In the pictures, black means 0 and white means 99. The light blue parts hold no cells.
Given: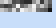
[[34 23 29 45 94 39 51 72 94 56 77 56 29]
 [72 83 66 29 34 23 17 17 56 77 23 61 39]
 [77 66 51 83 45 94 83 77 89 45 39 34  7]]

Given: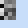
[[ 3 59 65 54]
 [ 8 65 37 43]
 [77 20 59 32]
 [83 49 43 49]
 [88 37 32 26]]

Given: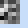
[[ 4 22 48 27 42]
 [22 54 27 27 54]
 [42 86 54 66 37]
 [66 16 60 71 48]
 [76 60 42 37 48]
 [91 76 32 22 37]]

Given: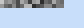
[[59 41 35 53 30 41 71 71 18 30 35 53 53 30 47 47]
 [77 53 59 47 30 65 53 24 59 65 18 41 35 65 47 41]]

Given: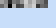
[[41 58  1 69 26 31 75 69 80 21 41 36]
 [63 52 16 47 41 58 80 63 75 52 47 31]]

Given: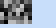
[[ 6 12 29 56 77 61  6 12]
 [17 67 23 51 34 77 17 17]
 [23  1 72 72 56 51 72 51]
 [29 72 61 34 51 17 46 34]
 [61 29 46 40 40 29 67  6]
 [72  1 56 12 67  6 40 23]]
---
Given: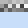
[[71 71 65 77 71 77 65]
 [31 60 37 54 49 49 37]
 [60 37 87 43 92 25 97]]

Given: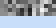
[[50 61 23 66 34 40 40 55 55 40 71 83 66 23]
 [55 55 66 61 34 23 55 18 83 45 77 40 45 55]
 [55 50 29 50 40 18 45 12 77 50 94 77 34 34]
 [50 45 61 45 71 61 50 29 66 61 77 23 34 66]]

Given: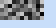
[[60 71 77 14 24 55  9 55 39 19 77]
 [55 60 24 14 66 77 14  9 44 60  3]
 [34 55 71 34 29 44 44 34 60 19 82]
 [77 39  3 60 44 24 44 71 50  3 34]
 [39 29 50 66 50  9 66 14 39 29 71]]

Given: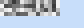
[[73 89 94 51 78 94 78 73 46 78 51 29 67 29 73]
 [56 78 46 23 40 89 73 62 40 84 56 84 62 29 94]
 [94 46 56 67 35 40 40 84 84 35 78 89 78 94 51]
 [94 29 35 46 46 56 35 29 29 89 35 73 67 23 94]]

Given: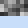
[[79 58 40 29 23 46 34]
 [40 52 68 63 34 58 29]
 [73 46 58 46 40 34 18]
 [18 23 46 46 34 79 68]]

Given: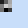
[[49 81 70]
 [12 38 65]
 [44  1 23]]

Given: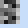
[[58 80 41  8 47]
 [64 70 30  8 58]
 [41 41 47 53 75]
 [47 24 35 41 80]
 [58 14 19 24 75]
 [53  8 30 35 80]]
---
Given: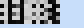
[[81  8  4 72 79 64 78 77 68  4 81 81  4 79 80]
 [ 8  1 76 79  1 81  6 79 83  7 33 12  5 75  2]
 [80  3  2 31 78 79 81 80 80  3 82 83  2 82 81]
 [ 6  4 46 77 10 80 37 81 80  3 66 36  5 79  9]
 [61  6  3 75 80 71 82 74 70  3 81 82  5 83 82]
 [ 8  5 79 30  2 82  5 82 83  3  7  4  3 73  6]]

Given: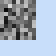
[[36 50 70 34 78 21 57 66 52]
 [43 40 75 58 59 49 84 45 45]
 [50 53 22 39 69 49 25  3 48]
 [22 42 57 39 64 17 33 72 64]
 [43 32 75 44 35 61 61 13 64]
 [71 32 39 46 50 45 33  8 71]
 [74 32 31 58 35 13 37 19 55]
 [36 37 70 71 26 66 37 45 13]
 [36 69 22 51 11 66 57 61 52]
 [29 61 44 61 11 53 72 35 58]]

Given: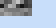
[[31 23 52 76 63 37 33 51]
 [27 20  8 26 63 70 43 11]
 [46 55 51 46 47 47 50 61]
 [46 38 49 53 51 59 63 51]]

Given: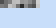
[[80 41 53 60 58 74 73 50 44 31]
 [77 31 38 53 17 45 69 76 45 49]]

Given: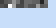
[[44 14 37 38 42 42 26 43 58 38 35 25]
 [38 34 61 32 33 42 28 29 63 98 27 32]]

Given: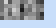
[[24 30 55 68 49 44 62 62 34 81 43]
 [42 47 61 47 62 21 60 67 60 56 43]
 [54 47 67 42 48 10 67 80 46 69 44]
 [19 42 54 53 46 37 64 68 36 64 54]
 [31 41 62 61 69 35 57 51 57 62 34]]
